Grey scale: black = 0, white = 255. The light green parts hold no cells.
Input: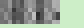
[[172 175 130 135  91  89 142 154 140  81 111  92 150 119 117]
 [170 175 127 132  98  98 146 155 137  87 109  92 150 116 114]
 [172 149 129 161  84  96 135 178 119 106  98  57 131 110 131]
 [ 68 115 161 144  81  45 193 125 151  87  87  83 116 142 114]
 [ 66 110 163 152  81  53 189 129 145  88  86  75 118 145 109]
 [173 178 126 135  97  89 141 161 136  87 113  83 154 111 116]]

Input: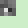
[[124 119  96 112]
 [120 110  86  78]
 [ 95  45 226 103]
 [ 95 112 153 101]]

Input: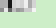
[[211 170 239 210 220 211  24 176 174]
 [212 170 238 209 219 211  24 176 174]
 [244 203 203 162 152 189  99 232 141]]

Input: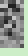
[[119 189  69  84 161 107]
 [182 115  32  32 190 195]
 [127  42  59 153  70  60]
 [141 128 123 168 109 167]
 [ 97 148 198  65  56 102]
 [138 164  98 132  38  89]
 [146 166  47 186 177  78]
 [120 162 152  75 114 162]
 [161 135 111  37  89 132]
 [105 119 103 115 167 175]
 [168 128 168 151 153 120]
 [ 83 147 152 165 149 144]]

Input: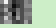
[[117 136  78  71  43 109 241 137]
 [140 140  78  54  13  95 118  83]
 [112 114  78 112  52  68 170  97]
 [133 130  78 124  14 144 109  68]
 [114 122  78 158  58 119 200  95]
 [ 97 157  78  65  75 155 153 100]]

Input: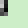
[[ 37 180]
 [ 25 198]
 [  5  91]
 [106  71]]

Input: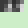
[[124  69  45 107  60  58]
 [214 122  59 194  81  58]
 [220  74  81 156 117  58]]
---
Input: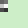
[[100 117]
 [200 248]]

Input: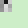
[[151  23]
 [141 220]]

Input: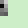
[[130 203]
 [ 10 164]]

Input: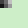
[[ 65 110]
 [ 21  89]]

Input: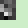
[[ 65  98]
 [157  52]]

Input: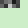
[[ 73 114]
 [104  49]]

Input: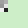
[[160 175]
 [150 228]]
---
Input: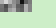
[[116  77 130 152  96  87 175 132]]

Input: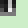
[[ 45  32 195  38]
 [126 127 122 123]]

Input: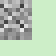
[[ 79 216 198 175 176  63 203 172]
 [176 167 106 199 184 135 177 127]
 [163  69 156 141  76 200 143 156]
 [214 126 111 145 166 232 115 125]
 [142 113 162 143 111 165 146 148]]

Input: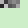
[[ 38 196  84 101 166]]

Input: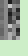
[[114 138 198 141 129]
 [110 138  31  94  83]
 [125 138  61  88 170]
 [101 138  98 144  38]
 [124 138 174 108 174]]

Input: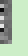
[[185 123 105]
 [114 102 116]
 [129 110 109]
 [ 26 121 103]
 [144 137 104]]

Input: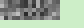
[[183 133  92 101  89  68  58 116  52 174  83 130 114 108 118]
 [146 123 145 166 190 122  43 144  56 133  56  84 123 174 141]]
